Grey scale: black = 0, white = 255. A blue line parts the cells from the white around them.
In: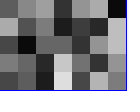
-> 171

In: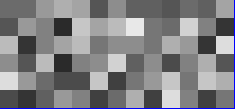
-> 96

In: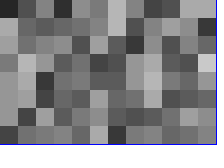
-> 170

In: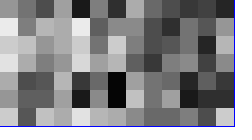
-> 65

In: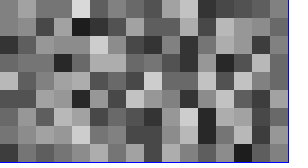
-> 94
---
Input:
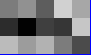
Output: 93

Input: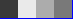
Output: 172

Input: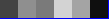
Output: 122

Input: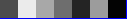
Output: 168

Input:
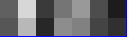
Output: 58

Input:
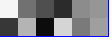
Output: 79

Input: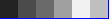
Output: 106

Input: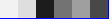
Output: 28
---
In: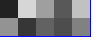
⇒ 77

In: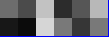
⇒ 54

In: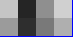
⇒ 121

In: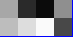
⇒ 250

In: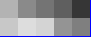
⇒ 148

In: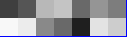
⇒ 227

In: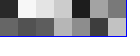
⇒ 61

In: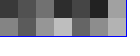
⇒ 141

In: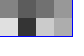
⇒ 203
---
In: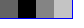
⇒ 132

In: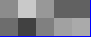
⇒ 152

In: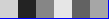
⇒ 134

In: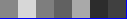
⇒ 126

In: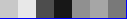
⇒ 77

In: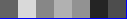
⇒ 135
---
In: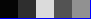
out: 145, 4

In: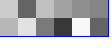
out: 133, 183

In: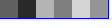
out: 149, 96

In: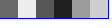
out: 207, 105

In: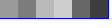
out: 61, 154

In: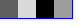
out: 157, 95
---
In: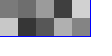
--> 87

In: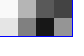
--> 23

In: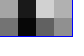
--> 97

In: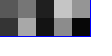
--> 19

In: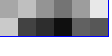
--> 45

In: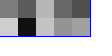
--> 195

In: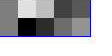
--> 44

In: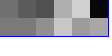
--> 144
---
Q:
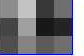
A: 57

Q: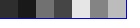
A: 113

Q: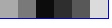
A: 12

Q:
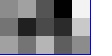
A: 84

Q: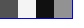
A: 16

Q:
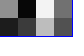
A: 243

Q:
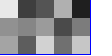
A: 84

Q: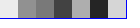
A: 121

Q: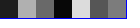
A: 105
